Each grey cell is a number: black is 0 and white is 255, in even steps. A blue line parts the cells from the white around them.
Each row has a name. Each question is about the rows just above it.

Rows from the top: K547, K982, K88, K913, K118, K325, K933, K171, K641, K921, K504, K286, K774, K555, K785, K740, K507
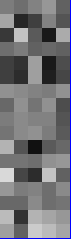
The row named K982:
[165  38  63 130  84]
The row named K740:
[187  50 179 165 151]
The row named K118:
[ 63  50 159  25  77]

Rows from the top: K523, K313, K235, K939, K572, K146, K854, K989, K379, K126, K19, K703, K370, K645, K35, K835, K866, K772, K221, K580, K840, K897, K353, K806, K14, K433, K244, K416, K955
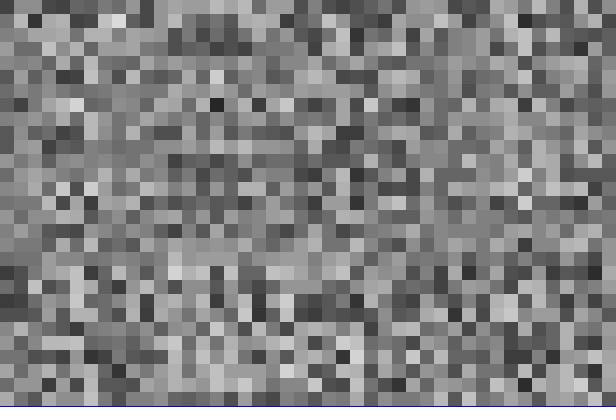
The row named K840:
[108  79 192  79 101 192 170  95  60 149 184 128  79 141 141  87 149  95
  72 101 149 149 149 108  95 141 164 170  95 108 101  66 121 156 149 115
  72 184 177 101 170 115 128 156]
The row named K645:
[135 141 170 108 199  79 205 156 108 121 184 164 128 149  87 149 101 177
 177  95 156 115 149  87 177  95 121  72  79  72 128 101 170 156 149 177
 192 101 149 192 164 184  66 115]
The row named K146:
[ 87 156  95 135  60  66 192 135  79 184 101  87 101 170 101 205  95 128
 135  87 101 164 184 164  72  79  72 164 184 170  95 115 149  87 108 115
 156 192  79 128 141 164  95 156]
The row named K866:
[128 156 128  87  79  72 149 135 115 141 128  95  66 128  87 164  95 121
 135  95  72 108 164 115  72  95 121 128 141 170 115 135 128 128 128 115
 156 164 135 156 108 164 177 115]
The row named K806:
[135 177 128 108  87  60 121 128 135 115 141  95 141 149 101 199 141  79
 184 121  72 164 177 164 128 170  66 135 177 184 108 121 156  72 141 101
  72 170  79 101 177 128 115 156]

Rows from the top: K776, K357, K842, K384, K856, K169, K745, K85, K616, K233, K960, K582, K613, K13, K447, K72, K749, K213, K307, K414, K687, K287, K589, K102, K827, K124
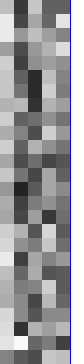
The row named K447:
[172  64 124 144 116]
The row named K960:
[206  97 178 144 116]

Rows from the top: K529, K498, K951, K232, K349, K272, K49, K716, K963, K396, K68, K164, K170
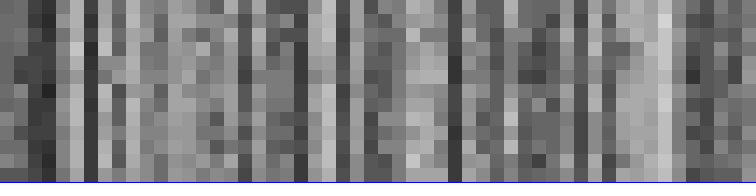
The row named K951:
[108 116  79  51 116 170  65 176 108 164 152  95 158 123 102 131 170  87
 176  95  79  79 164 189  65 146 116 108 108 183 123 123  71 164 108  79
 131 131  79 102 170  87 164 116 146 176 164 196 152  95  87  95  87 138]
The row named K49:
[108 131  65  36 131 176  58 183  79 152 146  95 164 138 131 146 158  87
 152 123 123  65 158 189  65 138 102  87 123 152 146 138  71 158 138  95
 146 116 102 108 158  79 170  79 158 170 170 196 146 102  87  95 123 131]

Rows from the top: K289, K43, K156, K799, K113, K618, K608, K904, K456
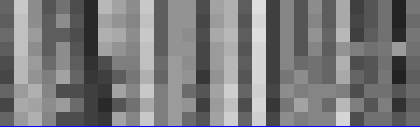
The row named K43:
[ 93 192 141  93 141  85  41 163 147 133 192  93 147 147  70 155 176  85
 214  63 133  85 133  93 169  70  85 113  34 107]
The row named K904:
[ 70 169 163 141 155 107  63  41  85 113 169 126 155 147  63 155 192  77
 214  55 119 163 133 107 184 126  85 126  49  93]

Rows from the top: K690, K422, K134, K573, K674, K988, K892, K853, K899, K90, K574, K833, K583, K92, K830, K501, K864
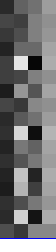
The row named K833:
[ 48  84 120 157]
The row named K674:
[ 63 229   6 172]
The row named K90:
[ 48 214  14 180]
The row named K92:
[ 28 180  63 164]
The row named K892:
[ 28 150  84 164]
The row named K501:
[ 42 208  20 172]
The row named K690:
[ 42  98 113 157]

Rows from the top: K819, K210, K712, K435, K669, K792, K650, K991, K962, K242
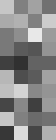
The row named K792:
[183  78  91 162]
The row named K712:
[121 142 232 155]
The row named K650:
[191 212 136 148]
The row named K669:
[63 49 99 99]
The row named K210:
[170 177 128 204]
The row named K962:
[198 128 107 113]

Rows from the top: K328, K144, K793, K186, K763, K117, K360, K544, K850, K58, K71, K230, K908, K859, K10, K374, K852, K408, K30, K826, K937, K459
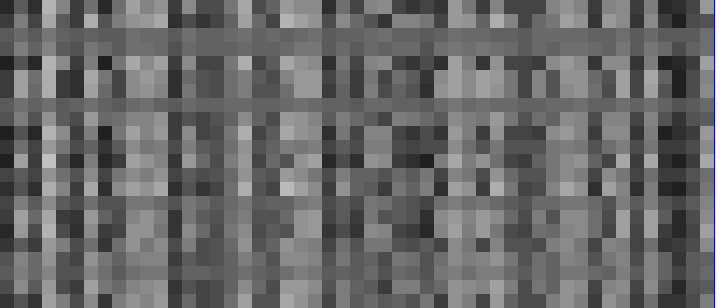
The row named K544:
[ 91 111  98 111  91  98 111  98  91 105 111  98  91 105  98  98 105 105
  98  98 105 111 105  98  98  91 105 105  98  98  91 105 118 105 111 105
 105  98  98 105 105 111  98  98 111  98 111  98  83  91 105]
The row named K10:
[ 68 125  91 138  91  76 111  83  83 118 118 105  83 118 105  91 105 118
  91  98  98 118 125  76  91  76 118 111  91  83  68 111 125 111 118 105
  91  83 105 105 118 118 105  83 125  91 125  83  68  91 131]
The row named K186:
[ 83 125  98 131  91  83 118 105  91 111 111 105  83 105  98  98  98 105
  98  98 105 118 118  91 105  91 105  98 105 105  83 111 118 111 118 111
 105  91 105  98 111 111 105  98 118  91 118 105  76  98 111]
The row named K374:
[ 60 160 105 167  60  53 152  98  76 131 146 125  53 118  91  83 111 125
  83  83 105 146 152  68  91  60 118  83  91  83  47 138 152 131 152 138
 105  76 125  83 138 138 111  76 160  76 160  91  40  76 138]
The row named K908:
[ 68  91  68 146 111  83 138  68 118 138 125 146  68  91  76  83 105 146
  91  83 152 138 118  76 125  98  98  83 105  91 118  68 131 118  76 146
 105  83  83 118 138 125  68 138 118  68 111  60  60  83 111]

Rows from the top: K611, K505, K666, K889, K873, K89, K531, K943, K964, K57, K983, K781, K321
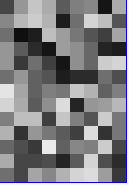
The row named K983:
[103  78  57 234  97 135 127 204  70]
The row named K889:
[150  91  43  21 157 143 103  36  29]
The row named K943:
[212 171  91 143 220  36 150 157 184]
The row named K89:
[111 150  97  84  29  43  43 111  78]

